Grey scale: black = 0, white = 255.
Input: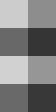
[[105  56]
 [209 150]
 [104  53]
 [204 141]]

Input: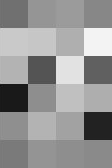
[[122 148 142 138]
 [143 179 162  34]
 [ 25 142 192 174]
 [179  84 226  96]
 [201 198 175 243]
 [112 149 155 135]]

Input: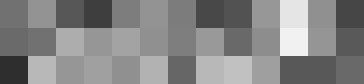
[[ 46 184 150 160 144 178 102 184 193 159  88  88 105]
 [106 113 173 150 163 144 126 153 105 141 241 149  89]
 [113 147  87  62 125 147 124  72  82 151 229 144  70]]

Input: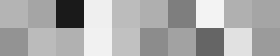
[[147 187 177 241 193 140 162 101 225 155]
 [180 165  26 239 188 175 126 243 176 165]]

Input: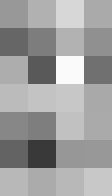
[[184 171 184 200]
 [ 99  57 151 152]
 [135 126 193 170]
 [187 195 199 169]
 [173  89 250 112]
 [102 125 178 144]
 [152 177 215 170]]

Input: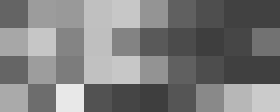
[[170 109 232  82  69  62  85 137 183 203]
 [101 157 124 193 199 147  96  77  64  64]
 [167 198 132 191 131  89  75  62  70 114]
 [100 156 153 192 199 148  96  78  65  65]]

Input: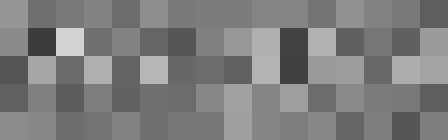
[[141 136 110 115 130 111 118 118 159 133 126 135 102 126  85 126]
 [ 97 128  92 125  98 111 108 136 161 132 158 108 137 123 120  94]
 [ 85 167 106 175  99 182 103 108  97 179  64 153 157 105 172 163]
 [138  60 210 112 131 101  86 129 151 175  66 177  96 118  96 155]
 [150 112 122 131 108 142 122 124 124 132 132 115 145 130 121  94]]

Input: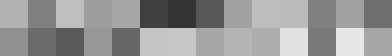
[[145 107  90 151 102 196 199 167 181 173 225 121 231 165]
 [178 127 191 157 166  63  52  87 162 189 187 128 161 111]]

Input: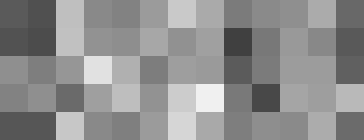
[[ 86  86 199 137 127 155 214 169 126 142 138 172 107]
 [130 143 106 159 190 146 204 240 121  72 165 158 185]
 [143 126 150 225 176 125 158 154  91 123 156 156  96]
 [ 82  76 193 146 142 167 145 160  64 120 153 136  89]
 [ 90  80 191 137 130 155 201 170 123 138 143 171 104]]
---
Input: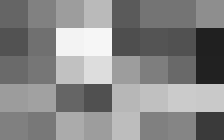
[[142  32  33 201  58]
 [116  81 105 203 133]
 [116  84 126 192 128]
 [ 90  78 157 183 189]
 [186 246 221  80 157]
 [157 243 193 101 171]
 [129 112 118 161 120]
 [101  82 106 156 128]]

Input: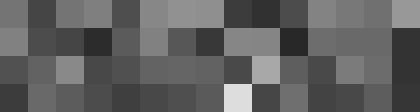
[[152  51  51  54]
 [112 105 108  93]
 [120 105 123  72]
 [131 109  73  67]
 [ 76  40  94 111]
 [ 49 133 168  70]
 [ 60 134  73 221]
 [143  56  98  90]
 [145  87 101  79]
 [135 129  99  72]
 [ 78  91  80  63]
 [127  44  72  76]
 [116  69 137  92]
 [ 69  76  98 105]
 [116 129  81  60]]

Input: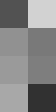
[[210 121 126  49]
 [ 82 145 154 168]]

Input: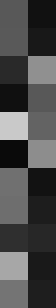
[[ 17  24 144  88  99 141  18  29  39  25  30]
 [ 88  89  41  16 201  10 112 110  47 167 116]]

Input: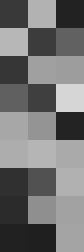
[[ 34  97 157 214  35 170 177 162 164]
 [178  60 160  63 148 181  81 143  31]
 [ 57 183  54  96 167 173  48  43  33]]

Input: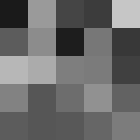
[[198  56  64  98 124]
 [ 60 119 123 145 102]
 [ 69  29 126 109  88]
 [154 140 171  86  86]
 [ 26  92 183 130  92]]
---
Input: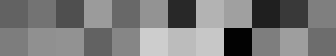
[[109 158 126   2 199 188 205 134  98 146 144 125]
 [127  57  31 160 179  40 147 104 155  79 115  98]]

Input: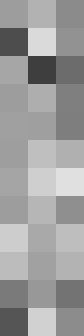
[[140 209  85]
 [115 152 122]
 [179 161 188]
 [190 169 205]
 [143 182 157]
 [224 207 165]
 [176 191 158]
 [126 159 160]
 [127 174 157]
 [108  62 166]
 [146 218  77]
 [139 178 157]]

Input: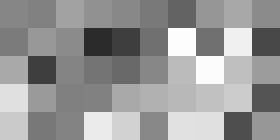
[[151  78 224 225 136 210 235 131 120 202]
 [ 84 204 193 184 177 169 129 128 154 224]
 [156 191 252 187 135 105 116 132  62 169]
 [ 72 240 112 253 112  62  43 139 152 123]
 [139 168 150  99 121 136 145 162 129 134]]

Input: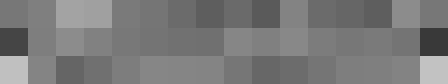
[[194 131 127 126 117 108 103 118 132 133 134 125 112 101 132 192]
 [ 57 116 122 119 124 136 128 134 112 113 116 120 129 140 126  69]
 [119 140  94 102 107 131  90 106  94 107 117 122 160 163 127 119]]

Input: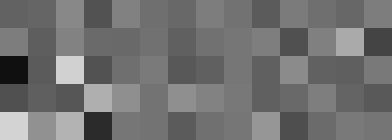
[[117 121 107  78 150 118 112  91 115 118  43 179 145 211]
 [ 89 100 126 105  96 120 130 143 115 143 175  86  95  80]
 [121  95  97 139  96 118  96  88 122 111  82 209  91  16]
 [ 68 170 128  80 126 118 113  96 113 105 106 130  94 125]
 [125 103 111 123  91 114 125 104 111 129  82 136 101  98]]

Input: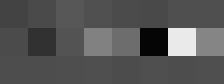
[[ 79  77  79  76  79  78  77  77]
 [133 234   5 109 129  83  49  75]
 [ 79  79  73  75  80  87  74  67]]

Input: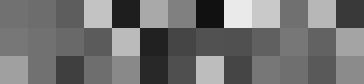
[[139  89 111 119  69 189  79  40 137 110  63 113 160]
 [164  98 119  96  80  81  69  33 187  91 105 113 119]
 [ 57 183 112 201 234  17 128 169  30 195  93 109 113]]
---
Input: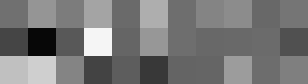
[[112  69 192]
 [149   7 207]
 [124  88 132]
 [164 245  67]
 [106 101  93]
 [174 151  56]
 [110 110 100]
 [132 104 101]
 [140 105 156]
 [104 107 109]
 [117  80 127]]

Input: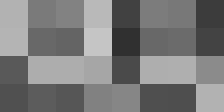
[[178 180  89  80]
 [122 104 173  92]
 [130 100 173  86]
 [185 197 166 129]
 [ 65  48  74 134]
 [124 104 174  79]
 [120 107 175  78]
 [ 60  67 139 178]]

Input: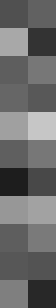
[[ 80 168  94 102 160  95  29 151  94  87 127]
 [ 97  51 119  88 198 119  72 162 122  83  40]]

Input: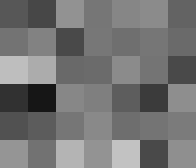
[[ 87 115 190  49  81 149]
 [ 71 130 172  22  92 114]
 [146  73 105 135 118 180]
 [118 119 107 127 137 147]
 [134 111 139  93 110 194]
 [139 118 116  59 116  73]
 [ 99 106  73 142 123 143]]

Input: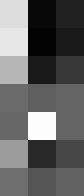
[[220 230 182 107 103 155 110]
 [  8   3  25  95 253  41  85]
 [ 33  26  55 100 100  71  98]]

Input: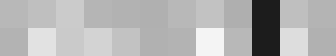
[[184 179]
 [191 226]
 [203 202]
 [181 211]
 [178 194]
 [176 177]
 [184 179]
 [194 244]
 [175 184]
 [ 28  28]
 [191 221]
 [180 177]]
